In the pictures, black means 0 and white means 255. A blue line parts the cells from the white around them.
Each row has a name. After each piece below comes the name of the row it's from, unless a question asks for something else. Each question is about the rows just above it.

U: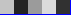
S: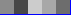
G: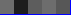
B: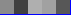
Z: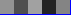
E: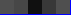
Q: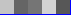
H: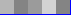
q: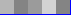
H
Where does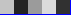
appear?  U
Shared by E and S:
[71]
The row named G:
[109  29  93 109  87]
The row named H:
[182 132 155 211 132]
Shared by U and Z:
[35]

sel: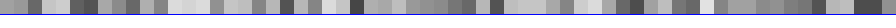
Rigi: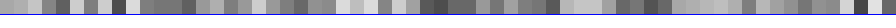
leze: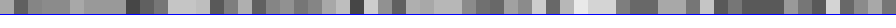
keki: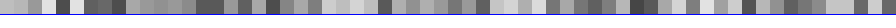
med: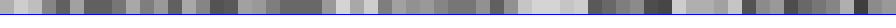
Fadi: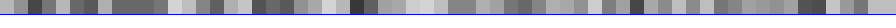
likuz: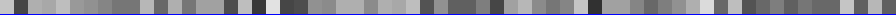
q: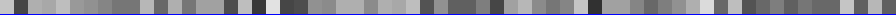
likuz
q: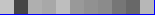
sel
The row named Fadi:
[183 145  70 118 183 104  89 175 104 104 104 118 212 190 133  96 175 197
  83 104  89 145 168 212 183  56  96 161 168 205 212 190 133 133 175 161
 118 104 133 175 168 145 205 126 161  70 168 139 190 139 190 118 133 161
 153 145 161  83  77 197 153 118 190 190]
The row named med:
[175 205 190 133  96 161  96  96 118 168 126 153  96 168 133  83  89 161
 153 126 104 104 104 153 212 168 205 126 161 145 153 133 118 118 145  96
 145 197 212 212 197 205  89 104 126 139  77  70 205 175 175 161 197  83
 139 153  77 104 118 133 175  62 139 153]
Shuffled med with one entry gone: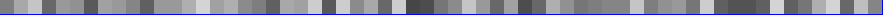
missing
[62]
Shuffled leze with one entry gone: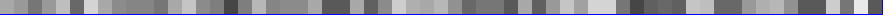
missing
[112]

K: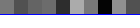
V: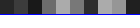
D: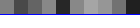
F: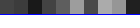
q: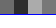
K
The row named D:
[128  73 100 136  39 136 165 150 114  32]
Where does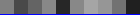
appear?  D
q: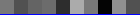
K

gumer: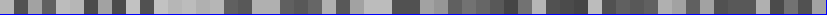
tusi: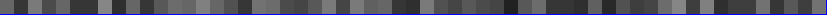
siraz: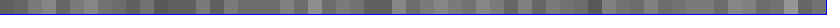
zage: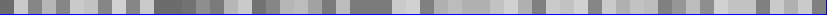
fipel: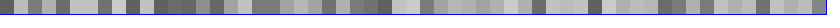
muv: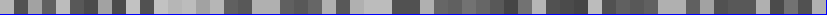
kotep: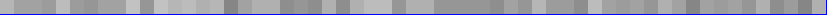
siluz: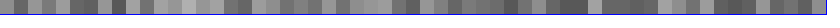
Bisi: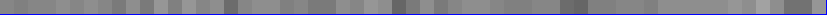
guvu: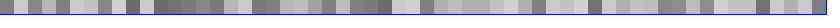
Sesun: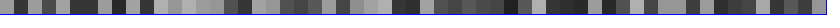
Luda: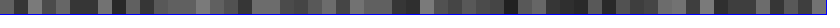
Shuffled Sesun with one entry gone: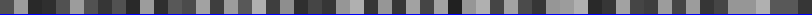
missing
[168]
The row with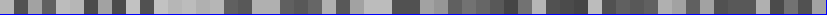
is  gumer
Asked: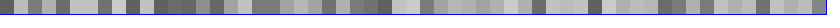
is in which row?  fipel
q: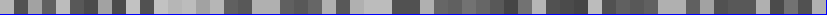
muv

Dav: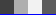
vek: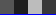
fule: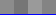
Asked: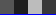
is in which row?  vek
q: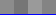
fule

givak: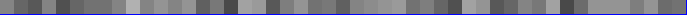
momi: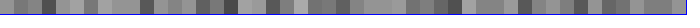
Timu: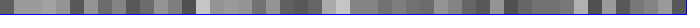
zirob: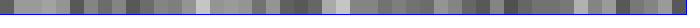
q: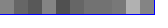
zirob
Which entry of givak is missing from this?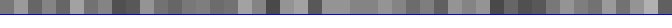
[140]

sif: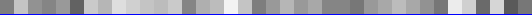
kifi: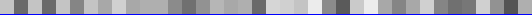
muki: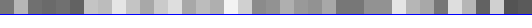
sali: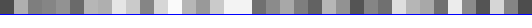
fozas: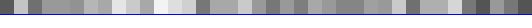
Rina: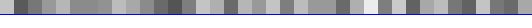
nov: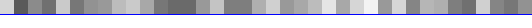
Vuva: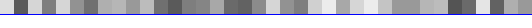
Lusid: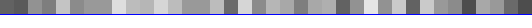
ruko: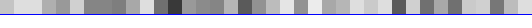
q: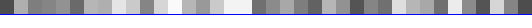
sali
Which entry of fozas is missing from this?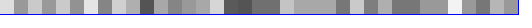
[160]

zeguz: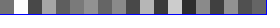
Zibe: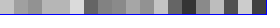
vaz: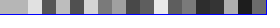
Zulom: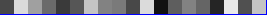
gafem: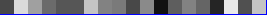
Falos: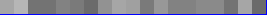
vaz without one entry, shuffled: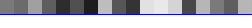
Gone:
[174]
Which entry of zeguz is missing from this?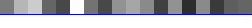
[80]
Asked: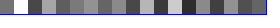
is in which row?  zeguz
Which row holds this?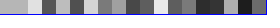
vaz
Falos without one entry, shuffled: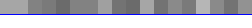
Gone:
[152]
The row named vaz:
[182 182 225  86 189  80 212 122 160  72  94 233  94 122  45  52 174  29
 107]

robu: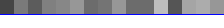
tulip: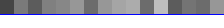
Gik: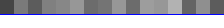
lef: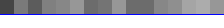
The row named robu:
[ 69 122  92 128 135 151 108 116 151 108 108 190  85 165 172 151]
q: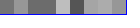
robu
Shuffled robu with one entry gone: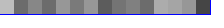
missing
[85]
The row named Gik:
[ 69 122  92 128 135 151 108 116 151 108 157 151 178 100 143  92]

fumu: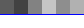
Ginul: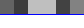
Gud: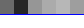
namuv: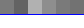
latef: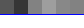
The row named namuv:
[122  99 177 142 122 114]
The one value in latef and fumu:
[130]
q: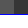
latef
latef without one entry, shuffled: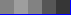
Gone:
[136]

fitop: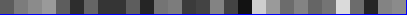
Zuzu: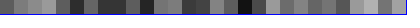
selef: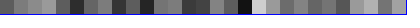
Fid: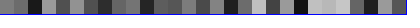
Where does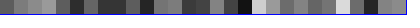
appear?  fitop
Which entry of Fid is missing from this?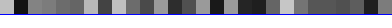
[146]
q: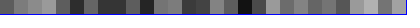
Zuzu

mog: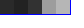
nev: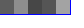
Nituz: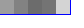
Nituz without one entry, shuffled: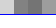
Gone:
[108]
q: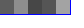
nev
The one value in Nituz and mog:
[157]
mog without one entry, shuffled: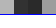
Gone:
[34]

